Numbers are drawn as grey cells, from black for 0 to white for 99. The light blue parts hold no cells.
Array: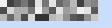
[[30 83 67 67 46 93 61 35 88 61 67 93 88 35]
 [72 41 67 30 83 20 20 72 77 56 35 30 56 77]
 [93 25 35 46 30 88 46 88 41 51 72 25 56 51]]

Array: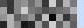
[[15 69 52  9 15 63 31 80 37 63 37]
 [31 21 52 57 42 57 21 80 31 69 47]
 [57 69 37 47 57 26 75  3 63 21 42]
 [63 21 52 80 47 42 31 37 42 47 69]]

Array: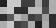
[[13 78 78 24 24 67 24 67]
 [18 35 73 62 24 30 62 18]
 [67 78 24 30 67 13 67 18]
 [73 78 18 18 73 73 30 67]]

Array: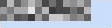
[[33 72 38 55 72 55 28 44 28 61 55 66 49]
 [44 61 33 38 23 61 38 78 78 66 49 55 38]
 [61 49 66 66 89 44 72 23 28 28 44 33 72]]

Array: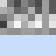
[[24 73 95 67 83 95 61 89]
 [46 56 78 73 51 83 61 83]
 [61 56 56 61 61 56 61 51]
 [67 61 40 46 67 35 61 35]
 [83 46 29 51 40 29 61 35]]

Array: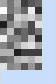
[[12 52 69 58 29 87]
 [40 46 69 75 69 81]
 [46 75 29 40 29 46]
 [52 40 64 81 87 64]
 [58 34 81 75 81 64]
 [64 46 64 24 34 40]
 [69 69 12 24 24 24]
 [87 52 58 34 58 34]
 [92 52 52 40 75 18]
 [98 46 58 40 92 18]]

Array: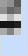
[[ 8  8 13]
 [56 40 46]
 [61 56 35]
 [66 51 77]
 [87 71 87]]
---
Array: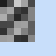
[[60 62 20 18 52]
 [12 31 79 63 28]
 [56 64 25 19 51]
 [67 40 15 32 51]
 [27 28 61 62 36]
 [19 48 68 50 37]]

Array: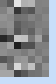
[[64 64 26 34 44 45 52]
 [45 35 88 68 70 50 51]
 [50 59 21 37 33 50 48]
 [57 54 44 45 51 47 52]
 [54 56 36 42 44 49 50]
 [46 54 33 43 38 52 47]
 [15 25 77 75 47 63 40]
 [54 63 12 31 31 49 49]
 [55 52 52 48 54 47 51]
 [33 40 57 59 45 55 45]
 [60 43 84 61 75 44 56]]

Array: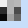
[[ 3 62 40]
 [93 69 71]
 [17 70 29]]

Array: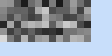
[[84 48 31 70 33 59 63 30 62 44 70 67 49]
 [59 57 31 11 42 52 14 48 10 39 60 43 26]
 [52 40 38 39 28 66 77 30 37 37 55 26 64]
 [48 30 49 37 25 31 67 50 46 26 28 42 53]
 [15 65 24 62 71 66 74 37 62 79 72 29 16]
 [58 25 38 27 38 25 18 20 14 45 45 51 53]]

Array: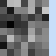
[[48 25 40 55 24 38 40]
 [18 71 73 27 66 42 53]
 [35  9 51 51 67 22 77]
 [24 26 20 35 22 34 13]
 [16  1 19 21 51 46 45]
 [49 42 29 24 63 40 53]
 [28 72 46 37 71 52 54]
 [ 7 42 33 58 36 42 50]]

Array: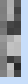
[[50 70 26]
 [50 68 34]
 [49 69 26]
 [50 66 33]
 [42 27 24]
 [46 24 26]
 [59 67 76]
 [55 75 73]
 [53 74 73]
 [47 23 33]
 [47 74 15]]
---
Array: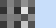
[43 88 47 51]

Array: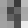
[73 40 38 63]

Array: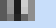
[55 77 14]

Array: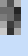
[70 41 48]

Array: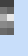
[25 45]

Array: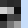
[17 67  2]

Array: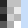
[75 68 12]

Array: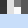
[34 97]
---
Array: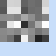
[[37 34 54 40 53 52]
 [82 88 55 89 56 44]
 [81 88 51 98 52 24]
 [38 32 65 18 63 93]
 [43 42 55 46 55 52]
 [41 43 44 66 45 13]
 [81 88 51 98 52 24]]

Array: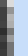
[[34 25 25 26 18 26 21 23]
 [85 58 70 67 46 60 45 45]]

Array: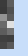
[[23 22 57 41 36 25 27]
 [36 31 35 87 44 24 34]]

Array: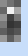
[[54 40 57 47 37 59]
 [44 94 25 20 28 36]
 [35 65 45 24 33 53]]

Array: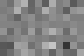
[[50 48 52 51 57 46 34 36]
 [44 51 47 51 41 49 33 43]
 [60 68 39 50 53 52 63 54]
 [69 48 52 47 45 56 61 64]
 [39 40 55 53 61 52 44 58]
 [53 47 45 50 44 49 51 47]
 [36 67 48 53 58 51 68 54]
 [67 56 55 50 68 47 76 39]
 [49 49 52 51 57 50 49 53]
 [53 37 58 50 42 48 20 42]
 [35 57 49 53 59 48 57 40]
 [45 60 49 51 51 54 46 64]]

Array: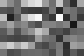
[[69 33 75 52 35 31 69 45]
 [53 30 13 63 50 28 80 29]
 [42 43 35 48 31 26 66 32]
 [73 26 71 53 48 28 79 40]
 [84 23 87 38 57 32 62 41]
 [88 22 95 30 77 61 33 42]
 [60 26 32 51 66 45 28 39]
 [43 46 21 51 30 42 39 30]
 [77 15 97 46 32 19 47 48]
 [38 48 18 51 25 48 18 20]
 [18 43 43  9 39 52 62 36]
 [65 32 22 51 41 47 58 26]]
